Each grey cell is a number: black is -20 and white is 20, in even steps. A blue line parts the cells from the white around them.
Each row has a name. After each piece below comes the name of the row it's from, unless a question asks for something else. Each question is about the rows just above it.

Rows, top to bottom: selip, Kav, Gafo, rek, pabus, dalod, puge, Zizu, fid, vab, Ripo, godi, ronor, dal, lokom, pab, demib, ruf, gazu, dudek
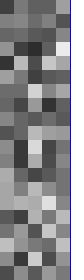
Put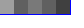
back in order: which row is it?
selip
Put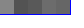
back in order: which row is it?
Gafo
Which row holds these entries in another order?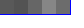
Gafo
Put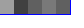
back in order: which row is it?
selip
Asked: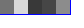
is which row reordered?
Ripo

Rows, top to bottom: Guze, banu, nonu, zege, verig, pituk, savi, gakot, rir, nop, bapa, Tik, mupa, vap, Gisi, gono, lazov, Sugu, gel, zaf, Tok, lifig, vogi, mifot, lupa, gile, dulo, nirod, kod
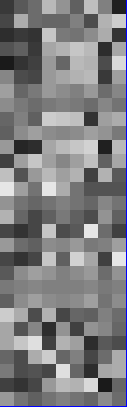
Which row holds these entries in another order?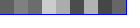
vogi
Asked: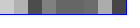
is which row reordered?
banu
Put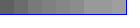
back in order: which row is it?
Sugu
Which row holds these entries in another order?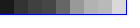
nirod
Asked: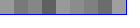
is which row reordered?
Sugu

